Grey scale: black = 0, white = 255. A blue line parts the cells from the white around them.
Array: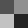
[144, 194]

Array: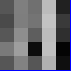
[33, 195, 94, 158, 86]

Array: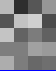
[150, 208, 99, 126]

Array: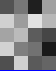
[160, 226, 187, 210]

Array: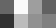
[97, 145]

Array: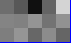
[212, 115, 103]
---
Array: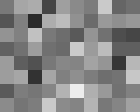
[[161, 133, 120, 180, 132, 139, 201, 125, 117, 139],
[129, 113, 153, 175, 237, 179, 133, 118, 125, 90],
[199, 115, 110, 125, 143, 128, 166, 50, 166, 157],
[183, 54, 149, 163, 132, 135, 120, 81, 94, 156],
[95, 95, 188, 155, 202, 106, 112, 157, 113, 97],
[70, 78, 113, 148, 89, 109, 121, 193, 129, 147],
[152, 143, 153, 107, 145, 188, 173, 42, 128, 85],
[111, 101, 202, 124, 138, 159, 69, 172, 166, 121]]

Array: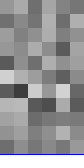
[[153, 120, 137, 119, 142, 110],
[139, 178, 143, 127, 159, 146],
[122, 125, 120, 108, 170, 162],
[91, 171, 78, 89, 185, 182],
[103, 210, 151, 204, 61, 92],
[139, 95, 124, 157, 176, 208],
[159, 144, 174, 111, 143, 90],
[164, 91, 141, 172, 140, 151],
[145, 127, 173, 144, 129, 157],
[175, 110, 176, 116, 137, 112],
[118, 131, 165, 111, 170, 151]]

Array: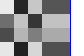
[[80, 80, 215, 33, 230],
[170, 170, 126, 181, 75],
[194, 194, 54, 195, 110],
[85, 85, 199, 38, 234]]

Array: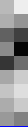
[[129, 153],
[202, 172],
[222, 196],
[204, 167],
[109, 53],
[5, 139],
[64, 97],
[148, 174],
[238, 185]]

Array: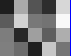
[[117, 198, 31, 108, 127],
[174, 94, 159, 39, 125],
[248, 115, 120, 210, 91],
[215, 45, 84, 170, 30]]

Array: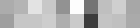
[[170, 192, 196, 60, 202, 174, 205, 198, 198, 159],
[167, 207, 191, 116, 253, 146, 200, 227, 180, 172]]

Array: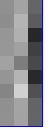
[[101, 163, 145],
[100, 164, 144],
[81, 208, 133],
[41, 180, 149],
[73, 125, 162],
[64, 161, 151],
[39, 176, 150],
[92, 180, 141],
[101, 163, 144]]

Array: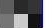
[[19, 203, 118],
[52, 41, 94]]
